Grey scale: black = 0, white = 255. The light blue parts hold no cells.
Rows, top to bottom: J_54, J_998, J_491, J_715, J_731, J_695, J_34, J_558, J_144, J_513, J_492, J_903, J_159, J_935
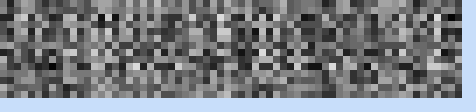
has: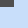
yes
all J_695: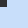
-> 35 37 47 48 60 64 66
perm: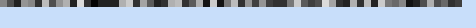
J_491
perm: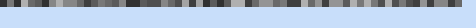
J_695
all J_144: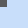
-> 12 30 33 40 46 47 56
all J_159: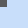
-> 3 4 9 13 18 19 22 28 40 41 52 55 56 62
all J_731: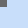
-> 9 15 27 36

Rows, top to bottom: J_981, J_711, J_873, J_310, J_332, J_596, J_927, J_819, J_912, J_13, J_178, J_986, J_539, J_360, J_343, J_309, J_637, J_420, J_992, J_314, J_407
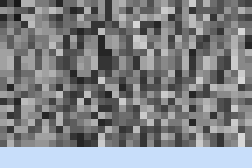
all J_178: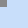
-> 1 2 9 12 13 17 20 27 30 36
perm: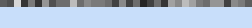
J_332
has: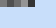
no
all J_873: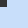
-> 9 16 25 31
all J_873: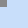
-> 6 15 19
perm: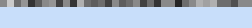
J_178

